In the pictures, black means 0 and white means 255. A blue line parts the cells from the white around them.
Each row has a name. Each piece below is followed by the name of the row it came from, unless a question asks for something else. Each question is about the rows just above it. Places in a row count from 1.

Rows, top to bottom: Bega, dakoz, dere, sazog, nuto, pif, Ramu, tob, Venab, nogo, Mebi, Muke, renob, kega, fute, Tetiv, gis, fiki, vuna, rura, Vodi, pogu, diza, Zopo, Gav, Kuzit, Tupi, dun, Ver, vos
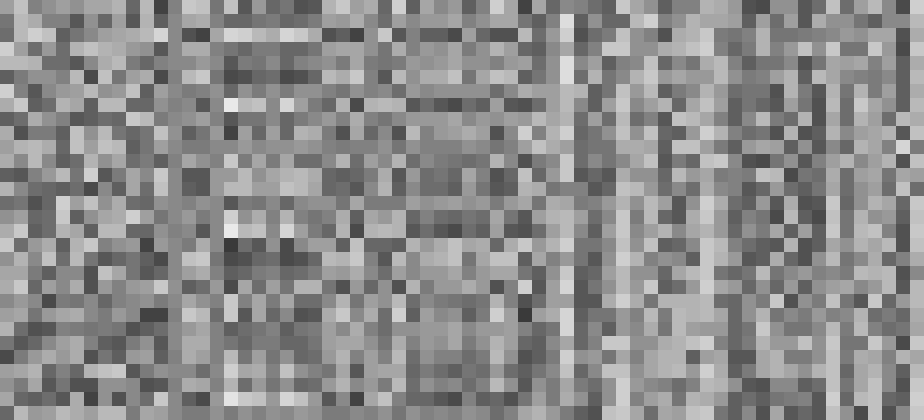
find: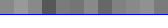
nuto
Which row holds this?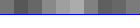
rura
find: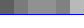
pif
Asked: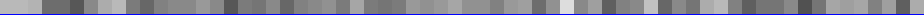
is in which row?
nuto

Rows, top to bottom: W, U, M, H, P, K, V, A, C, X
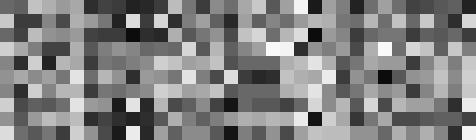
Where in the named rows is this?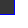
C, 26
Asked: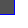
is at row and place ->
P, 17

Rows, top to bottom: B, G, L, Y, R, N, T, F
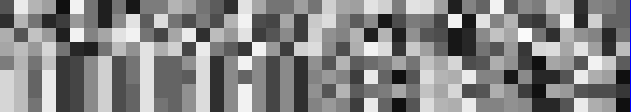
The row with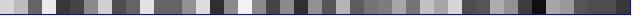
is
T
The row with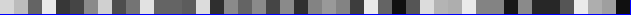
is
N
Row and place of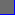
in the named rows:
R, 27

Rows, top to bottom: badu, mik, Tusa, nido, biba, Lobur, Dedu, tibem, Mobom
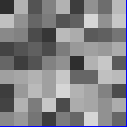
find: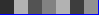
badu
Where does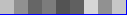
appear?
mik
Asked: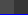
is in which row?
Tusa
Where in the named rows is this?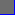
badu, 8
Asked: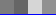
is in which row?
Mobom
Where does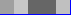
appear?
Lobur
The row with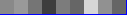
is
Mobom

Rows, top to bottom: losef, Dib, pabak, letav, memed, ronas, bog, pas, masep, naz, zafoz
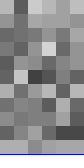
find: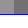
Dib
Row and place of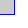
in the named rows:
losef, 3
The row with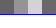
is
letav
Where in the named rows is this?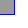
bog, 3
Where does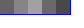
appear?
naz

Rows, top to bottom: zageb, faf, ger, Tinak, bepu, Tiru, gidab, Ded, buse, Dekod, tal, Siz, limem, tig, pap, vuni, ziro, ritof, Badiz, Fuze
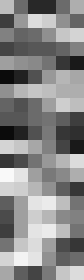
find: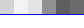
Badiz
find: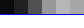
Tiru

